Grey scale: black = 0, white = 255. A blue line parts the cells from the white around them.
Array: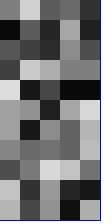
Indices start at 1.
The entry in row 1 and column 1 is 127
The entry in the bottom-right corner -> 173
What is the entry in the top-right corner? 50
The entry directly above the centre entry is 71
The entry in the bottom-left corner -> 181
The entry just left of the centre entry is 146
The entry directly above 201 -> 64
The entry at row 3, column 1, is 86
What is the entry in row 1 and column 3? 92
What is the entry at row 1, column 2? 208
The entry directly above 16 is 38
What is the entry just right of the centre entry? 166
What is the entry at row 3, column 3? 44
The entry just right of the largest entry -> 24
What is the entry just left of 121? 78

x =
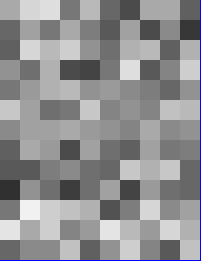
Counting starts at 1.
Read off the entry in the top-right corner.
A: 96
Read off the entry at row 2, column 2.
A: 161
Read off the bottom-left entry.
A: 103
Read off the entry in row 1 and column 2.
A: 214
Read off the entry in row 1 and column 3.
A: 222
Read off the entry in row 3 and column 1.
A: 96
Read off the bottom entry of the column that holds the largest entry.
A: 138
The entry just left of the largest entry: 119
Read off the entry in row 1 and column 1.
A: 169
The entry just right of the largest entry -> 206
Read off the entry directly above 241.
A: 146
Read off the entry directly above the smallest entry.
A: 89
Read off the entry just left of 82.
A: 177
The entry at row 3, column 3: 185
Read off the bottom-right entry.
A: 193
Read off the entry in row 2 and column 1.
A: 103
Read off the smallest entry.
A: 48

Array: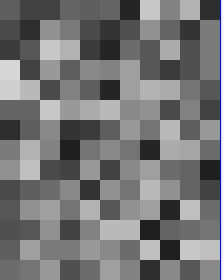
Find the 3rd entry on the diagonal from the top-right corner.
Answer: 171
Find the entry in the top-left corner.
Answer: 94
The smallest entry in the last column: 31
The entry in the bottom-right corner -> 137
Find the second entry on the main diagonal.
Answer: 45
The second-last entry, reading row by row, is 87
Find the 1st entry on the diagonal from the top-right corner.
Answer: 45
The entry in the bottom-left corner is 108
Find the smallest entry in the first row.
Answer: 37
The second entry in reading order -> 66
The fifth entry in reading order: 94
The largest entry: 214
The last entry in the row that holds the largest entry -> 122
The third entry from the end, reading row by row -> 137
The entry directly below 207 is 100
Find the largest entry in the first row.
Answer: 199
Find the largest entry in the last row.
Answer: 159
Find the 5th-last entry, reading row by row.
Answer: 130

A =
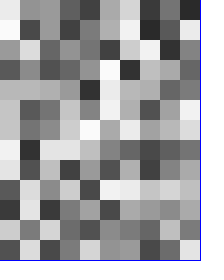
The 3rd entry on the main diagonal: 102
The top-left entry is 235
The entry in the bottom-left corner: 81
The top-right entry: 42
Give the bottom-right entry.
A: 228
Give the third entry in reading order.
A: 154
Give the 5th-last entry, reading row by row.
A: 147
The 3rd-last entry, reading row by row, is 73
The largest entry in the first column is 250
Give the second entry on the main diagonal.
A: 73

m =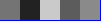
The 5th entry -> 138
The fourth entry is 92
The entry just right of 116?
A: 34

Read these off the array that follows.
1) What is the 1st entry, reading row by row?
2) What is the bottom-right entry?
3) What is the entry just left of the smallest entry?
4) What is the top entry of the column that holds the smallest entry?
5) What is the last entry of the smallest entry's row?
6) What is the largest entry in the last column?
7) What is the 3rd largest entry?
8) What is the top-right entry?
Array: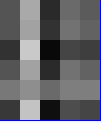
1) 84
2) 69
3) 201
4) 42
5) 62
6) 126
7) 169
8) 91

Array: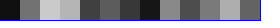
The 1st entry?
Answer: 15
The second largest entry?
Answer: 181
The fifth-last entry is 137
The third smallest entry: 56

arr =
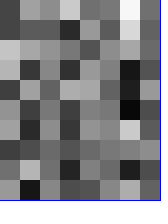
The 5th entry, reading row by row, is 112
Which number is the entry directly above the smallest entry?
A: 30
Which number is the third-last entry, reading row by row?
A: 135
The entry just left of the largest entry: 120
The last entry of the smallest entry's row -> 77
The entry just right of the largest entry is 112
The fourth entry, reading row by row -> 202
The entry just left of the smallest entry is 120
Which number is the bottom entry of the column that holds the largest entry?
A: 173
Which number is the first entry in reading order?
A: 69
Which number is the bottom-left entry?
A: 153
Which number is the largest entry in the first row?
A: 247
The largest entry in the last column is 153
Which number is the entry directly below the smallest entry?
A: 202
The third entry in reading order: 141
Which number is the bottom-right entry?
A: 98
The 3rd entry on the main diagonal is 147
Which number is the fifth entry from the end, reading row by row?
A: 77
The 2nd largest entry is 216

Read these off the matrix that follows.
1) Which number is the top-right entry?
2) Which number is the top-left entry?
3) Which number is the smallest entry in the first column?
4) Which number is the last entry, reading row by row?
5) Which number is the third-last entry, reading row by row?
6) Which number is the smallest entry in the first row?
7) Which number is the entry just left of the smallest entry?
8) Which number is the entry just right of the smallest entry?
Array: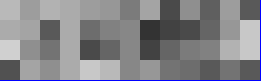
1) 89
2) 185
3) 81
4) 89
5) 89
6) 74
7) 135
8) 66

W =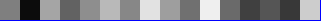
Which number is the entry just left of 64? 106
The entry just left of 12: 127
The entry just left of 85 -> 64
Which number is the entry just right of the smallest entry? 165

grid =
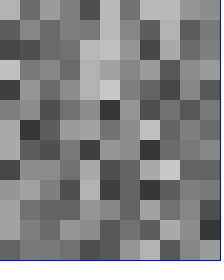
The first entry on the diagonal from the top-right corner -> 141
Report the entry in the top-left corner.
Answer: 178
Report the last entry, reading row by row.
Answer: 155
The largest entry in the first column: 192
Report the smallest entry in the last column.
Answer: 55
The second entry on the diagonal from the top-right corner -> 93
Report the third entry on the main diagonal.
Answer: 107
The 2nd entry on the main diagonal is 134
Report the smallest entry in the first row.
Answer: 79
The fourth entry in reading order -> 127
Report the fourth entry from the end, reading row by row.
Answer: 178
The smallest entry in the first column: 63
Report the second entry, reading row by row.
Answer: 107
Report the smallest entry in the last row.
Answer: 79
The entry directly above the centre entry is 55
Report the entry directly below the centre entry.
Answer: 149
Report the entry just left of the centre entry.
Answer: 162
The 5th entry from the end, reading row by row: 149
